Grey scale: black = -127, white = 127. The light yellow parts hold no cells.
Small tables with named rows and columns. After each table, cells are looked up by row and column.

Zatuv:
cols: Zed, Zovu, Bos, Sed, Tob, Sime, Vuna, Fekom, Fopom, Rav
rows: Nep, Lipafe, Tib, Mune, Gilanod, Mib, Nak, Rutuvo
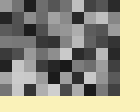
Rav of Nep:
-85
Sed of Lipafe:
-19
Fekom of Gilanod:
-66
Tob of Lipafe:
34
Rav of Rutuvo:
-62
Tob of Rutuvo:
79
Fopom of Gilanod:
56
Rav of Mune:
-75
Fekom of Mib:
-17
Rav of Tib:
27
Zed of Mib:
-93

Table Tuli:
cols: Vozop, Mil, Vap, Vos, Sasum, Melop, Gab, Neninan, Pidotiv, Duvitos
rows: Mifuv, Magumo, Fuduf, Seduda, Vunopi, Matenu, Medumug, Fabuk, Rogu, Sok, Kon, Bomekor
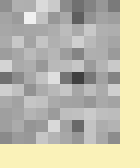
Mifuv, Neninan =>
3
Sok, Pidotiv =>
62
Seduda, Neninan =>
57
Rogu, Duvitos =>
35
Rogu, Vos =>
65
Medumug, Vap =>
40
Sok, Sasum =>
27

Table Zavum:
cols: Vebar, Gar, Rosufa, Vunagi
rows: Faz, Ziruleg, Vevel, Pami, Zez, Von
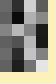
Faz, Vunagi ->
-35
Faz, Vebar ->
-22
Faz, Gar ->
-81
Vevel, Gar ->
56
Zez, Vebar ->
-20
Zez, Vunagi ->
1
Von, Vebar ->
-30
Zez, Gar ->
-85
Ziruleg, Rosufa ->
48
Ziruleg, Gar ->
-116
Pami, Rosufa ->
55
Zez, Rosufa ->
67
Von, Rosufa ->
-12
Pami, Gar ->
-45
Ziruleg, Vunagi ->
9
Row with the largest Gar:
Vevel

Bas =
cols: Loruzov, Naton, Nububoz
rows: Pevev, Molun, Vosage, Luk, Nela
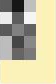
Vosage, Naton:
1
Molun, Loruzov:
107
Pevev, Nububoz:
63
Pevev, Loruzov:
-35
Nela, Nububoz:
-6
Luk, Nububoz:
9
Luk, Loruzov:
61
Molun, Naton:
-34
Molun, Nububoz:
117
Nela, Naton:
-26
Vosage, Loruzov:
-38
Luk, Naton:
-57
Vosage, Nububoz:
-29
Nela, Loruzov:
60
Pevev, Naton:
-105

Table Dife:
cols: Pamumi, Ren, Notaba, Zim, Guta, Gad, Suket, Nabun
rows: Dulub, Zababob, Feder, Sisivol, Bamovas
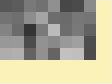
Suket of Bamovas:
63
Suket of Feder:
-6
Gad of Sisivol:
25
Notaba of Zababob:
13
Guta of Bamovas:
-27
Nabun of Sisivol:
-50
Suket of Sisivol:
32
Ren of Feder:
-20
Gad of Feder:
-18
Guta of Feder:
59
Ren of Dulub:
-35
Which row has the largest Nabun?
Dulub

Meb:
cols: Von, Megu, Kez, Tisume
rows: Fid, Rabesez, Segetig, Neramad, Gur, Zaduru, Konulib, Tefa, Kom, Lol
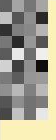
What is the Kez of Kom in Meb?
-13
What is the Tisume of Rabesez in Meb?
-86
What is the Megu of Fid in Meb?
36
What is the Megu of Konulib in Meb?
-35
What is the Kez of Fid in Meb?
-9
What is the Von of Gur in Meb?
-36
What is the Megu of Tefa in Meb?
56
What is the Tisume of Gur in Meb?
111
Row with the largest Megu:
Gur

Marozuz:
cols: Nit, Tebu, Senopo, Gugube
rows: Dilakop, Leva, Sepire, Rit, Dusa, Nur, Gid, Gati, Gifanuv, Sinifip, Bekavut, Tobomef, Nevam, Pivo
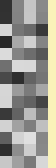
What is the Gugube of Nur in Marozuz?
-5
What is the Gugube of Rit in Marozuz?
4
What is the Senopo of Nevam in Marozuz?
77
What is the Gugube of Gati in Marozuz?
38
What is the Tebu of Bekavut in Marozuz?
33
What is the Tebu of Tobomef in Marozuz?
82
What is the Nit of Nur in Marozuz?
-15
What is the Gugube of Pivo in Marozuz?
87
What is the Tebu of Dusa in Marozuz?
3
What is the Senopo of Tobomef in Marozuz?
95
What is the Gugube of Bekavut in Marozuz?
63
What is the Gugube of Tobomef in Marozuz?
6
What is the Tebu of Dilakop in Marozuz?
4
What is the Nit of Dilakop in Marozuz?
-78
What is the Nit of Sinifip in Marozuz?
-70
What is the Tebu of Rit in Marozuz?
40
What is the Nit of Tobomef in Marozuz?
-32
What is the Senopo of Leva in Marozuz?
70
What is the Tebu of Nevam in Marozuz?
13

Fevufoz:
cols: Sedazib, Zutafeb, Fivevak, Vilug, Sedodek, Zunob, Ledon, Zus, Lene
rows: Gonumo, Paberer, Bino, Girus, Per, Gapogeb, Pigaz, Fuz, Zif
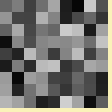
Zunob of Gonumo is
-98
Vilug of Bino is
-10
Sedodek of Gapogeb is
65
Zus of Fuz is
-51
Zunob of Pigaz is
-65
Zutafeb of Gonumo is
-2
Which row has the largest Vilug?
Gapogeb

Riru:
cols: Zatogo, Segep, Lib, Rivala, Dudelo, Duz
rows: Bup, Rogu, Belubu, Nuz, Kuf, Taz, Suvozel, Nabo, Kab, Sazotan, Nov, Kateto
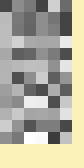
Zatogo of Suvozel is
52
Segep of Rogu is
-6
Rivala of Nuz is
38
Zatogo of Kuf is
40
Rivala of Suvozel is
76
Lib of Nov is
-43
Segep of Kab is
9
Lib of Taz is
63
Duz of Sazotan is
98
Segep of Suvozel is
-47
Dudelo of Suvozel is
-32
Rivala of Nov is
-2
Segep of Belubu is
-8
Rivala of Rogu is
14
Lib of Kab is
110
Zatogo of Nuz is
61
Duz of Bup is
-20
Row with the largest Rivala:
Kateto

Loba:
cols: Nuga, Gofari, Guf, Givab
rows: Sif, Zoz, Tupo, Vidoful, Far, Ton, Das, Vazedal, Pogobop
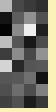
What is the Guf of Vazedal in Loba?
-50
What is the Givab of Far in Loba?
18
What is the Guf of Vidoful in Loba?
-103
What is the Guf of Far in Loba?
-55
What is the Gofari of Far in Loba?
12
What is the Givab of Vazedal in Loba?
0
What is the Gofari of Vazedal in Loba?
-18
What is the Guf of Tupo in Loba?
110
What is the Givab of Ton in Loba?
-39
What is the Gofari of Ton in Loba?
-87
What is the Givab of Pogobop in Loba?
-72
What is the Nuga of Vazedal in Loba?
-48
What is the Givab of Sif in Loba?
-81
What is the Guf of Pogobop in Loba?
-99
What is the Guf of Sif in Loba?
-69
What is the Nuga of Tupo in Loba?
-123
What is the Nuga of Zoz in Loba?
-107
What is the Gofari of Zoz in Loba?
-33
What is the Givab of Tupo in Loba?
-95
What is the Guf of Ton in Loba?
-42
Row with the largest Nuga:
Ton

